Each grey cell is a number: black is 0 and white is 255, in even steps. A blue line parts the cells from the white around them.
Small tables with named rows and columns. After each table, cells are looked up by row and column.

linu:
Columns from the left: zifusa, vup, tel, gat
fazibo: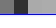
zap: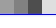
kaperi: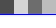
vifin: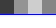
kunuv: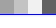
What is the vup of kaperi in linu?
213
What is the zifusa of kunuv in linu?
162
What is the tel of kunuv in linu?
241
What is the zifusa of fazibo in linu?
119
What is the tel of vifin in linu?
206
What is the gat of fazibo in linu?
172
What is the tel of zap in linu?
78
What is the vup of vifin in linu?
148
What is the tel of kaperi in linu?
109
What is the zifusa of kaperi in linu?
77
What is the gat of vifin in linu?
133

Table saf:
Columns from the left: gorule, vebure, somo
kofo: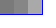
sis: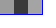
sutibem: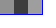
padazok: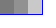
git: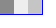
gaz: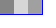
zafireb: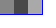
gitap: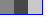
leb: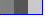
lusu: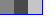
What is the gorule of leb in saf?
128
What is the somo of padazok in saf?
201
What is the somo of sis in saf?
164
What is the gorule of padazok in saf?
122
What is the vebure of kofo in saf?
134
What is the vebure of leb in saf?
85
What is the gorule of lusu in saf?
133
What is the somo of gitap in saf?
201
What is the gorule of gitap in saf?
134
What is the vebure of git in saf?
238
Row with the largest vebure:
git

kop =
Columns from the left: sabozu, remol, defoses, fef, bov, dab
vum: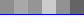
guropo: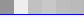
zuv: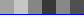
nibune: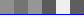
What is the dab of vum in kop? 100
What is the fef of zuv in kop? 56
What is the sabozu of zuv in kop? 162
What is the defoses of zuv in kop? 134
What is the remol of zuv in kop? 198
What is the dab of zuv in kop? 80
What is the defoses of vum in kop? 149
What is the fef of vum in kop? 204
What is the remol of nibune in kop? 116
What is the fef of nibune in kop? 91
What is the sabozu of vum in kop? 143
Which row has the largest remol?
guropo

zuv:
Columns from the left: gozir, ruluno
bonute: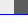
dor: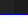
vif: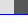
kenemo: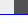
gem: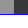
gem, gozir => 149
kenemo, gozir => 238
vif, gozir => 224
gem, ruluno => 56
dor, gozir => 35
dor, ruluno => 29

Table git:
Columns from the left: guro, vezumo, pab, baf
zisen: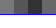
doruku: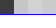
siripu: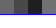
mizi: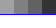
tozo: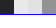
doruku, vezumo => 198
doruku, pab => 210
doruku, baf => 203
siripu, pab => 31
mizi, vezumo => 128
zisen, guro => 120
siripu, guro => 104
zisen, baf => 104
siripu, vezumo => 72
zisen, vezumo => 86
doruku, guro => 60
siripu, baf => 113
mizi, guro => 161
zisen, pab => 50
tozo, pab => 226

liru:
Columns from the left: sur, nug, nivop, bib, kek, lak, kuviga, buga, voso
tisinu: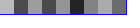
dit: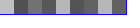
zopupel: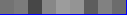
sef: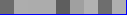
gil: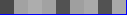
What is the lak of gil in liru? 159
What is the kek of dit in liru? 183
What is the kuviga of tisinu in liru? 130
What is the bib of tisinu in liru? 74
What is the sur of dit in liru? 192
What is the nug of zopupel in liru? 123
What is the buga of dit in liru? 183

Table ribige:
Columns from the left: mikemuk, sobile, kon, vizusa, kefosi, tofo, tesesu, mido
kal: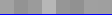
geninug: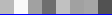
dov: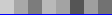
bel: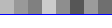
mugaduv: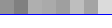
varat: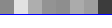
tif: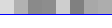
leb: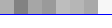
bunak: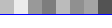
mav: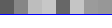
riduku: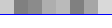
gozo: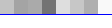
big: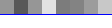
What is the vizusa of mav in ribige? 199
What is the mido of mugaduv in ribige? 219
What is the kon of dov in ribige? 124
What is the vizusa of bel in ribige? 204
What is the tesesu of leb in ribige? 169
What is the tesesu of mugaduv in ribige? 164
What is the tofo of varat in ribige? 171
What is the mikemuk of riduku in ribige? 204
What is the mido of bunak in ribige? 83
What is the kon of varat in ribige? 174
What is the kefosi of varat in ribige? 142
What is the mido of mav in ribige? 151
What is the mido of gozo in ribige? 249
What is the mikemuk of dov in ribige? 205
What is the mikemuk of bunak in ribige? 190
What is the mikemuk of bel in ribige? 186
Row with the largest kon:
mav

